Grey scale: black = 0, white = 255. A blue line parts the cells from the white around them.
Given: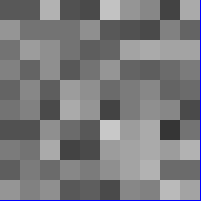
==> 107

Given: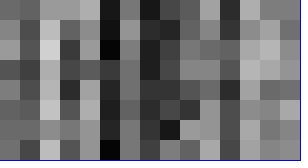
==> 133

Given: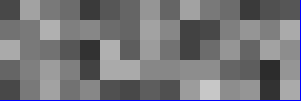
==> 149

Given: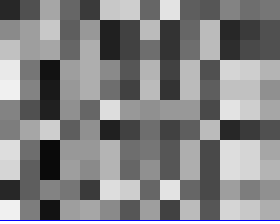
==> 144

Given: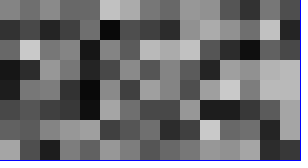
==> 165

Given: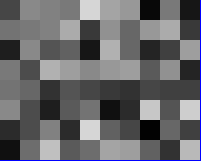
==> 64

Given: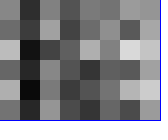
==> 204

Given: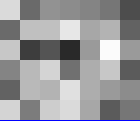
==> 140
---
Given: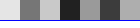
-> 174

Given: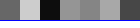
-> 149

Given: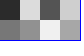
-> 207

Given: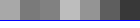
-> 148

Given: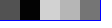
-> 117

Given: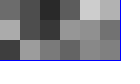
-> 171
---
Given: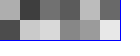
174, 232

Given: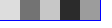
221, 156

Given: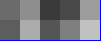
107, 193

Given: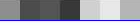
142, 181

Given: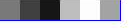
121, 163

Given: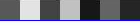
88, 37
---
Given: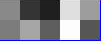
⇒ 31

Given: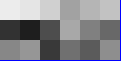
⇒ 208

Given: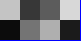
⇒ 92

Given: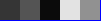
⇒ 11

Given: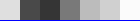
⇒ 53

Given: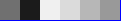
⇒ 240
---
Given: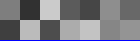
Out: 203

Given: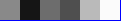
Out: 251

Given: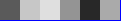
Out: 223

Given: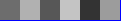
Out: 196

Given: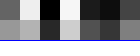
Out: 246

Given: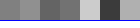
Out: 204
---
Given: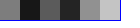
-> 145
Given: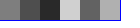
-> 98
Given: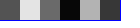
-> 179
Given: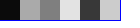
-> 56
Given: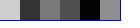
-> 2
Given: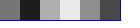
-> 142
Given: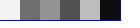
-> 189
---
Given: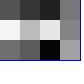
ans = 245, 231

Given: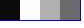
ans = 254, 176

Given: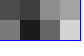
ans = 212, 163

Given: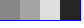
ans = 223, 164

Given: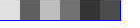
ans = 224, 190

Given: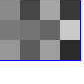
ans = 201, 166

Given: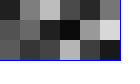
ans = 216, 189

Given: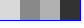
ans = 217, 177

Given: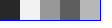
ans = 242, 183

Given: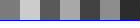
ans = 204, 168
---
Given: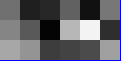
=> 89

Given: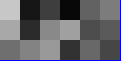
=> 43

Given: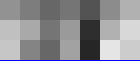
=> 169

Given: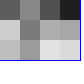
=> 122

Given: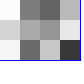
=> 169

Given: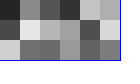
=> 230
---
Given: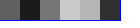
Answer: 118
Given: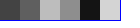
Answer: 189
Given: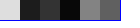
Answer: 51
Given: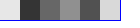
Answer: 103
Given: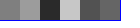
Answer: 42
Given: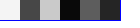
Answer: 202
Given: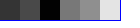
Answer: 2
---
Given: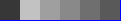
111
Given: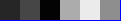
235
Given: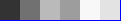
248
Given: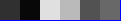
82
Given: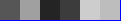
205
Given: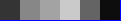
100
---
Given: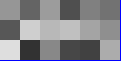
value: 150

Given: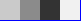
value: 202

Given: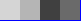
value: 213

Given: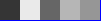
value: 53

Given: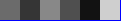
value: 107

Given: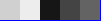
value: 208

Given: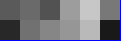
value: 90
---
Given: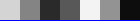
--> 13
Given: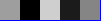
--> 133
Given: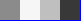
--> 56
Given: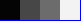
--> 243
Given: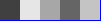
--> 196
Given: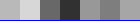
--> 166
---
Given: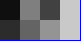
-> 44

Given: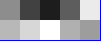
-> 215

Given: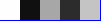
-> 16

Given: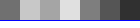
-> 224

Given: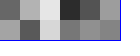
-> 215

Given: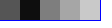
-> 14

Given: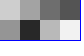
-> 149

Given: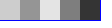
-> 149
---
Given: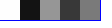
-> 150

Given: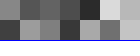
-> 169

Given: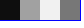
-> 161

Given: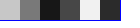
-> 71

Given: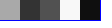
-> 81

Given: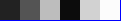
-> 12

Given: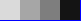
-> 166
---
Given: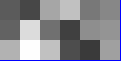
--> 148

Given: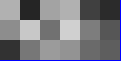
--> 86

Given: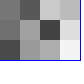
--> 223

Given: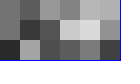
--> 146

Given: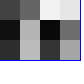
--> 109

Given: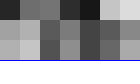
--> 136
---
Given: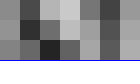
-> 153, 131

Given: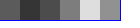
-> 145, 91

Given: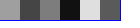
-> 90, 159

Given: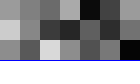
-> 155, 141

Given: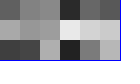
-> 88, 63

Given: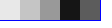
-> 92, 232

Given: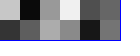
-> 102, 52
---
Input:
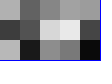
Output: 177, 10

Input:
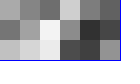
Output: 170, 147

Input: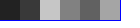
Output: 34, 165

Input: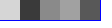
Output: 214, 88

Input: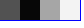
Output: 82, 243

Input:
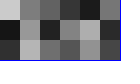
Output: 203, 70

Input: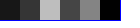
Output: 23, 1
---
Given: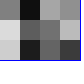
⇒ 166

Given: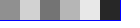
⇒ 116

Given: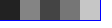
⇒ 68

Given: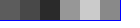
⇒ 42

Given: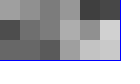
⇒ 124

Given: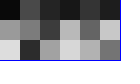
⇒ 36

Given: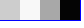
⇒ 168

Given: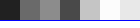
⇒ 140

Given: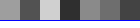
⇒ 208

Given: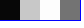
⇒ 253
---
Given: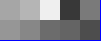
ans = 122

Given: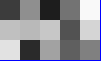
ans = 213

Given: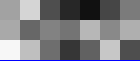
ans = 175

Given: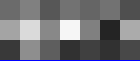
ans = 171

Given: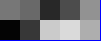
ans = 146

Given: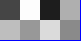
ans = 175

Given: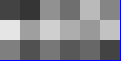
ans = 194
